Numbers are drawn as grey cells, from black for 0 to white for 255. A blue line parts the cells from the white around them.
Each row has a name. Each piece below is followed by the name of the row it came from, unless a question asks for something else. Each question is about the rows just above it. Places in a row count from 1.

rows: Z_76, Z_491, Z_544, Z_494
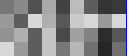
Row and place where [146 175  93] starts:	Z_544, 1
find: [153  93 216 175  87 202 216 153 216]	Z_491
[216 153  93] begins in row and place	Z_494, 1

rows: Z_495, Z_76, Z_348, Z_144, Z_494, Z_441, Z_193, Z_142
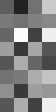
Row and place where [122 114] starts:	Z_76, 1
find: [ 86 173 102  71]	Z_494
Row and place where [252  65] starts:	Z_348, 2
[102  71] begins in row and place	Z_494, 3
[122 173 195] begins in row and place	Z_441, 2
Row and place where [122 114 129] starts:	Z_76, 1

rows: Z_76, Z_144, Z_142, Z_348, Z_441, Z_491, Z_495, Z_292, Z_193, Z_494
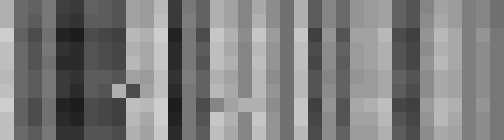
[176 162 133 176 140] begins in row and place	Z_144, 16
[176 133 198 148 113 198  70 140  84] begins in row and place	Z_193, 17
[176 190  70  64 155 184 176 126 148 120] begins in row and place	Z_292, 27
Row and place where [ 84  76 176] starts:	Z_494, 8
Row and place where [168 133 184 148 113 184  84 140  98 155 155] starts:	Z_495, 17
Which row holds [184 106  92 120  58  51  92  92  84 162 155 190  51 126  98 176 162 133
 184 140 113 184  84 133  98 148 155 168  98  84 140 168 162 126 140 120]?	Z_491

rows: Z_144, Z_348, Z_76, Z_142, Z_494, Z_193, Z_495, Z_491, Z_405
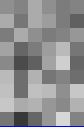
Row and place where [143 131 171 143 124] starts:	Z_144, 1
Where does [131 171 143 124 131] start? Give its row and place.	Z_144, 2
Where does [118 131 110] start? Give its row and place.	Z_193, 4

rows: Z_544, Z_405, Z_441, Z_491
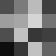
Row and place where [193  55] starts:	Z_441, 2
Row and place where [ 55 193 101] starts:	Z_491, 2
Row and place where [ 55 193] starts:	Z_491, 2

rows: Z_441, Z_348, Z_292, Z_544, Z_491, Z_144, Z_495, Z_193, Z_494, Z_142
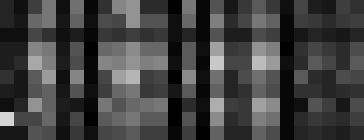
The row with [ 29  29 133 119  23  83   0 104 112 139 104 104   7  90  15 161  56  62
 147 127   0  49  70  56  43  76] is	Z_544
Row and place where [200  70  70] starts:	Z_491, 16
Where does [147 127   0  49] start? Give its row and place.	Z_544, 19
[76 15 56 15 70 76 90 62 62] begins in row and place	Z_142, 4
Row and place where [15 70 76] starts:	Z_142, 7
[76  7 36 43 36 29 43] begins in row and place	Z_142, 20
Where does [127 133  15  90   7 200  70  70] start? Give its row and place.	Z_491, 11

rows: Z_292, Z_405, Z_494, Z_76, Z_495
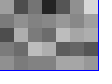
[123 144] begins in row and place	Z_405, 1
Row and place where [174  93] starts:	Z_76, 4
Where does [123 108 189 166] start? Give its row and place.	Z_494, 3
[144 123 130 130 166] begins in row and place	Z_495, 1
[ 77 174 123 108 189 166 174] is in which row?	Z_494

